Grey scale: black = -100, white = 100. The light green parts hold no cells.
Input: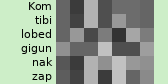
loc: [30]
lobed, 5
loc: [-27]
zap, 0
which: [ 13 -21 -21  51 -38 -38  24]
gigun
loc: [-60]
lobed, 4
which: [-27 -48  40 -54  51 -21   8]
zap
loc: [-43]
lobed, 2
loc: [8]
zap, 6

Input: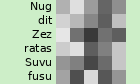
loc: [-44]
Suvu, 2
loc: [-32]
fusu, 3
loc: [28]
fusu, 0
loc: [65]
dit, 0
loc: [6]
dit, 2
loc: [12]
Nug, 4
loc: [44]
dit, 1

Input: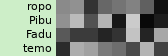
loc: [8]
ropo, 0
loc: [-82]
Pibu, 4

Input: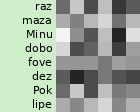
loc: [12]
Minu, 1
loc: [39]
lipe, 5
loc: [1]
maza, 1
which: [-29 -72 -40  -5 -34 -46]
dez

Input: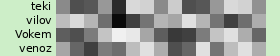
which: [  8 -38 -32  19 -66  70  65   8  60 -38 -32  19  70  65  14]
teki
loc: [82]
Vokem, 5

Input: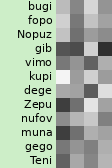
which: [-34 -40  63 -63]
gib
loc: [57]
nufov, 2

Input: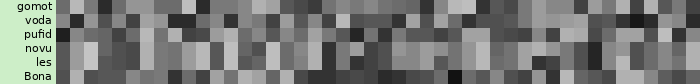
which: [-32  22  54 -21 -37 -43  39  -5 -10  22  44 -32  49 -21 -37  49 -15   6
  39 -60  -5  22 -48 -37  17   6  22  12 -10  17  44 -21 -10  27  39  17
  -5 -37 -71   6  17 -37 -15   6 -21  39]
novu
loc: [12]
novu, 27
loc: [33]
pufid, 37
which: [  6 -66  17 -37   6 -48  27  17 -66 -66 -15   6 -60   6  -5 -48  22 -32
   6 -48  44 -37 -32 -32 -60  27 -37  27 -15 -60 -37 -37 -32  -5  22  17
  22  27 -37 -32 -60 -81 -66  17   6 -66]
voda
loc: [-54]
gomot, 18
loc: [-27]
Bona, 43
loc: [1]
les, 17

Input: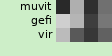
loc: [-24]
vir, 3
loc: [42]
gefi, 1
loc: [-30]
vir, 1
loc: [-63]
muvit, 2
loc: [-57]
vir, 2
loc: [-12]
muvit, 3

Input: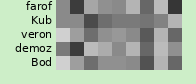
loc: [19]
veron, 4
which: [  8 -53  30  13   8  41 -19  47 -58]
farof
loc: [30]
farof, 2
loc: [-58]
farof, 8
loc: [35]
demoz, 3
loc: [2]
Kub, 7

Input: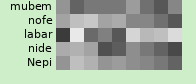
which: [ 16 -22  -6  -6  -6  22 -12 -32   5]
mubem
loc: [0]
labar, 3
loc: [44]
labar, 6
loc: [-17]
labar, 2

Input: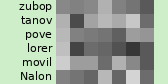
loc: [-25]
pove, 4
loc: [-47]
lorer, 1
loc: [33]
tanov, 4
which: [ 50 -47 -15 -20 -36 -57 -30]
lorer
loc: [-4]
pove, 2
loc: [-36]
lorer, 4
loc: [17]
pove, 6

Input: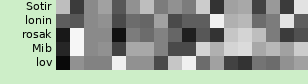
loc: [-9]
lov, 14
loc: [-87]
rosak, 4
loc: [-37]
rosak, 17
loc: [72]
Mib, 13
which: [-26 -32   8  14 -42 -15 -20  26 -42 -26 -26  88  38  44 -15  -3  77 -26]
lonin
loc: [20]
Sotir, 15

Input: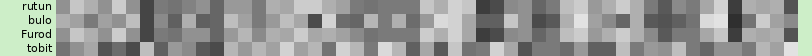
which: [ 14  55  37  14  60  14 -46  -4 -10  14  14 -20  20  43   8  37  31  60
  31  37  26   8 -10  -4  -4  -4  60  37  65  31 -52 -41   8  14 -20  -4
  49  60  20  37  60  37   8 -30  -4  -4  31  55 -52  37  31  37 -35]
Furod
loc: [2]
rutun, 9

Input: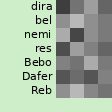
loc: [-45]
nemi, 1
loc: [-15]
Dafer, 1
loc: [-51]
dira, 0
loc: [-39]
res, 0
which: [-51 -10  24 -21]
dira
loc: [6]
Reb, 2

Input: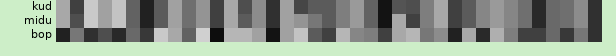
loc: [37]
bop, 31
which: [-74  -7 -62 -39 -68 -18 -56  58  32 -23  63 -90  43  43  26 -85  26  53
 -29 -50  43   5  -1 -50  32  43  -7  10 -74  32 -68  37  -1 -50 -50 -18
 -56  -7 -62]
bop
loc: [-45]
kud, 17
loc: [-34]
kud, 24

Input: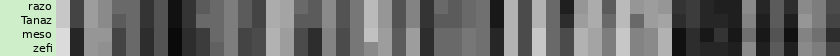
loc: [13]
zefi, 3
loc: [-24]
zefi, 11

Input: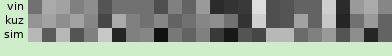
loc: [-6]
sim, 10
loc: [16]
kuz, 0
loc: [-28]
sim, 1
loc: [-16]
sim, 19

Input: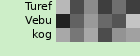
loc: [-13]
Turef, 4
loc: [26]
kog, 5
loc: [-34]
Vebu, 4
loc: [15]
kog, 4
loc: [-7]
kog, 1
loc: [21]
Vebu, 2

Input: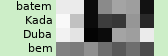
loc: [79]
Duba, 1
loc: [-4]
bem, 1
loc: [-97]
Duba, 2
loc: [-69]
Kada, 6
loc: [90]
Duba, 0

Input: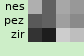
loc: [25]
pez, 2
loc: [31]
nes, 2
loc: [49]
zir, 3
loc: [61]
zir, 2

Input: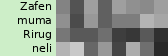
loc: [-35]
Zafen, 1
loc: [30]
muma, 7
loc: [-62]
Rirug, 7

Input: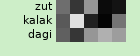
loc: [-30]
kalak, 0
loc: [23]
dagi, 4
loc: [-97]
kalak, 3

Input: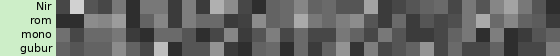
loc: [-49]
rom, 13
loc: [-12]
mono, 0
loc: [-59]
gubur, 21
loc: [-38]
rom, 28
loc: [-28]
rom, 34

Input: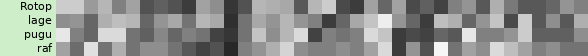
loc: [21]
Rotop, 2
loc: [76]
raf, 2
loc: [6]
pugu, 7
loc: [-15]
raf, 1
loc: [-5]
Rotop, 32

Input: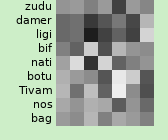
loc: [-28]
nos, 4
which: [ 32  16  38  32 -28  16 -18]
nos
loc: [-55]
damer, 2
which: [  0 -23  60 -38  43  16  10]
bif
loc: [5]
zudu, 6
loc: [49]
Tivam, 2
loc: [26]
nati, 0

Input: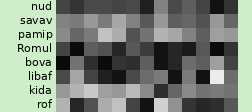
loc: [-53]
Romul, 6
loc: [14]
rof, 8
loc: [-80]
Romul, 9

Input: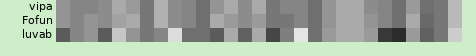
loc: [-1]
luvab, 16
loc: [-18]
Fofun, 26
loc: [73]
luvab, 8
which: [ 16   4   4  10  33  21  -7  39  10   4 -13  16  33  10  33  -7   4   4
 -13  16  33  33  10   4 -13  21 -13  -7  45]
vipa
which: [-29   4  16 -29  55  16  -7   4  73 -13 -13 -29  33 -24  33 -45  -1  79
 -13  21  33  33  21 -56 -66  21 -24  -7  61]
luvab
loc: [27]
Fofun, 4

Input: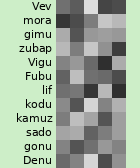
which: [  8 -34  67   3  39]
kodu
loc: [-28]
Vev, 1
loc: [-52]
zubap, 4
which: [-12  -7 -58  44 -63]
lif
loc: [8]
kodu, 0
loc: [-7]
lif, 1

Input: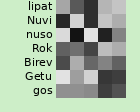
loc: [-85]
nuso, 1
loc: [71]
nuso, 0
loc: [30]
lipat, 0
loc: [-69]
Nuvi, 0
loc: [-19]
Birev, 2
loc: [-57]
Getu, 3

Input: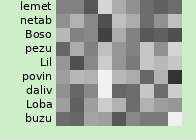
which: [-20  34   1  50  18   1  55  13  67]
pezu
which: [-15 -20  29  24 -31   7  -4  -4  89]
buzu
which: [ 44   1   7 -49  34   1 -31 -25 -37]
Boso
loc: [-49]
Boso, 3
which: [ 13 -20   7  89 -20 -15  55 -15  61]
daliv
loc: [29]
buzu, 2

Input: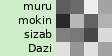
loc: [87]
muru, 2
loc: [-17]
muru, 1
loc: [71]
sizab, 3
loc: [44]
mokin, 1

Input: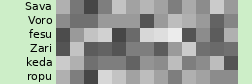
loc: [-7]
Sava, 1
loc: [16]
keda, 6
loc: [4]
Voro, 12
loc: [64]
fesu, 3
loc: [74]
fesu, 7
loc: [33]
Sava, 9
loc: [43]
Sava, 6

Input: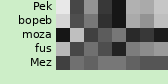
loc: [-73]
fus, 4
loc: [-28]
moza, 3
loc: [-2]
fus, 5
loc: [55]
Pek, 7

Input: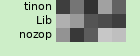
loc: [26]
tinon, 3
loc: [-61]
tinon, 2
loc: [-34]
Lib, 2
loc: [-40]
Lib, 3
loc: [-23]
tinon, 4
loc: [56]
nozop, 3

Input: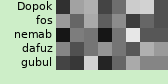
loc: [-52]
fos, 5
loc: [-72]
gubul, 3
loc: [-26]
fos, 3
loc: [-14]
Dopok, 4
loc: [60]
Dopok, 5
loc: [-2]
nemab, 1

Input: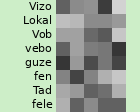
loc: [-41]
guze, 2
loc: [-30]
Vob, 3
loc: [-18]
Vob, 2
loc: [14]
Vizo, 2
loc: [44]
Lokal, 1
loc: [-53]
Vizo, 3

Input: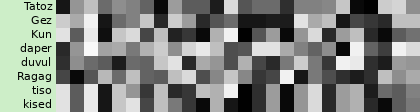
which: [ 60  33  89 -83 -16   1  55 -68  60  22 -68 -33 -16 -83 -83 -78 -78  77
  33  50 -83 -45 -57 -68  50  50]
Gez
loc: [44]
Ragag, 3
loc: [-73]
Kun, 8
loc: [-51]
daper, 23
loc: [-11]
Kun, 25
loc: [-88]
Kun, 3

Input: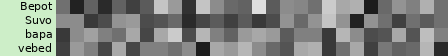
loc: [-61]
Bepot, 9
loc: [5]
Bepot, 17
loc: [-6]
vebed, 23
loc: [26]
bapa, 2

